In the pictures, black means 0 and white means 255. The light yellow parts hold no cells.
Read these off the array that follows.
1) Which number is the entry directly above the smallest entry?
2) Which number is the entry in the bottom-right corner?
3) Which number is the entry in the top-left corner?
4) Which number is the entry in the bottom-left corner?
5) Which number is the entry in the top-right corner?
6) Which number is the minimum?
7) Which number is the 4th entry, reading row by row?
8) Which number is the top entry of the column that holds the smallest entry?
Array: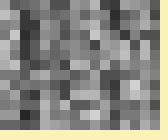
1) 101
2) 140
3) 161
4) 101
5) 90
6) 37
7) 112
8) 101

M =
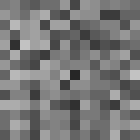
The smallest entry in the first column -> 80
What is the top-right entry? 110
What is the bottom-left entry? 89
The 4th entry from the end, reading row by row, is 110
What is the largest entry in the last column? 194
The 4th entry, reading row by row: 89
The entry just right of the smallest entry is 161
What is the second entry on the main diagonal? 130
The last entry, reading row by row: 100
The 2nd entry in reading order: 130
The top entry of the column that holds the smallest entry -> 70
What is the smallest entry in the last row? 70
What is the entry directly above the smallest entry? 130
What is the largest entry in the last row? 172
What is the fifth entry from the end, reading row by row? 89
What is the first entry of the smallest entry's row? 100
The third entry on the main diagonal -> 151
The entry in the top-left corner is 121
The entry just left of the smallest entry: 172
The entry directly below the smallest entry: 142

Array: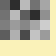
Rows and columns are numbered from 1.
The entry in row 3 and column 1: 126
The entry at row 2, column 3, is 93
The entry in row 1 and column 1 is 102
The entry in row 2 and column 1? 114
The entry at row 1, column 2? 45

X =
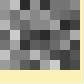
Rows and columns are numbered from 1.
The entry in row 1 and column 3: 42
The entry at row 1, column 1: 154
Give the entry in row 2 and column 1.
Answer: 145
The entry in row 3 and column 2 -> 125
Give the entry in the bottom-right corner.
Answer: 74
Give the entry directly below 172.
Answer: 64
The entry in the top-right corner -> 136
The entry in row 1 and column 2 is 192
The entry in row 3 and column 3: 106

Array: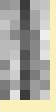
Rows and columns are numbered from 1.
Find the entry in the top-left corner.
146
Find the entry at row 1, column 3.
59
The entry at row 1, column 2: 155
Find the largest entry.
238
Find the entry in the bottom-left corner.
115
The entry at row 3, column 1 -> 196
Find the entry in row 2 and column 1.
177
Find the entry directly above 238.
214
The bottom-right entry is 205

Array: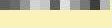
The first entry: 95
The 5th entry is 198
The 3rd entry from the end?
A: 118

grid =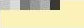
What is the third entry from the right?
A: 152
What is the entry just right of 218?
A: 121
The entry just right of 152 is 175

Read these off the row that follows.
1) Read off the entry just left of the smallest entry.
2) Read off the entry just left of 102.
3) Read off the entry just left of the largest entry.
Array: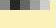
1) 136
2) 39
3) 159

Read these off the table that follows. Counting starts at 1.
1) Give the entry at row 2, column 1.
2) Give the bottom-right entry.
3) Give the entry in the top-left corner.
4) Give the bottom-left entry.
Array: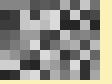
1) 49
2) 166
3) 133
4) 37

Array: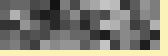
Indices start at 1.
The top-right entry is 125
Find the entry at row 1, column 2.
103
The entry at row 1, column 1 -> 92
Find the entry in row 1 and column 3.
103
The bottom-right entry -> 137
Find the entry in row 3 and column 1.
51
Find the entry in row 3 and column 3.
148
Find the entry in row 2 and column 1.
103
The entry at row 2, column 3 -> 125
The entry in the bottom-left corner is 113
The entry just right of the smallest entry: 125
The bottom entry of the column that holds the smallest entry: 137

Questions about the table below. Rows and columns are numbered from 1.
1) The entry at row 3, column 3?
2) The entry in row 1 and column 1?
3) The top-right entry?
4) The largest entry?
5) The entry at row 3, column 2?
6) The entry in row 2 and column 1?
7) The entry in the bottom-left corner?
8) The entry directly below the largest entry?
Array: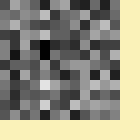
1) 117
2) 76
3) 117
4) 227
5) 176
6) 117
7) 85
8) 96

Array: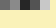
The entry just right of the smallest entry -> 83
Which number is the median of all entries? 106
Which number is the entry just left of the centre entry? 138

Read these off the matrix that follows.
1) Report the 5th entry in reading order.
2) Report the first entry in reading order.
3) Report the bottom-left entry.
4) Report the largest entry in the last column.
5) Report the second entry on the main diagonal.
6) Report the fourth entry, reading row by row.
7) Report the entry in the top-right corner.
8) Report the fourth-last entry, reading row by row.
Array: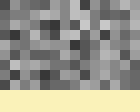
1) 95
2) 74
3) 74
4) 181
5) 125
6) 104
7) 157
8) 104

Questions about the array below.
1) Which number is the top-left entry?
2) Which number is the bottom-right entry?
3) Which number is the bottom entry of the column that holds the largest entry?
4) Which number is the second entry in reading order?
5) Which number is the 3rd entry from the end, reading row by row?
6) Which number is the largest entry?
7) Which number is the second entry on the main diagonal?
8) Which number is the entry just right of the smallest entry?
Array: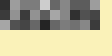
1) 48
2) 59
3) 36
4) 157
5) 113
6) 205
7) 146
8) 103

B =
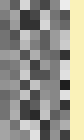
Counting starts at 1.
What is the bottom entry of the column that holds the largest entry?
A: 62
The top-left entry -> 146
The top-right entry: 236
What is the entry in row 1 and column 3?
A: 214
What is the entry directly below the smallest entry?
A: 224
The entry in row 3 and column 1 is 94
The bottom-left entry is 164
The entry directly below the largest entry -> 82
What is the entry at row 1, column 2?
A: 94
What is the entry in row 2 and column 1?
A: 125
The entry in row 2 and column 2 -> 164

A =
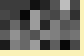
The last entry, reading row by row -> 71
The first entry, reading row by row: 60
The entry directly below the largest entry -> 116
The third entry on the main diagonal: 48
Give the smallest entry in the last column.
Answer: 48
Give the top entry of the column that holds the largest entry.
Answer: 189
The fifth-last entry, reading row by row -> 156
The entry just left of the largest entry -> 83
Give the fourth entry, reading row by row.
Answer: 17
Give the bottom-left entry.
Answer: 27
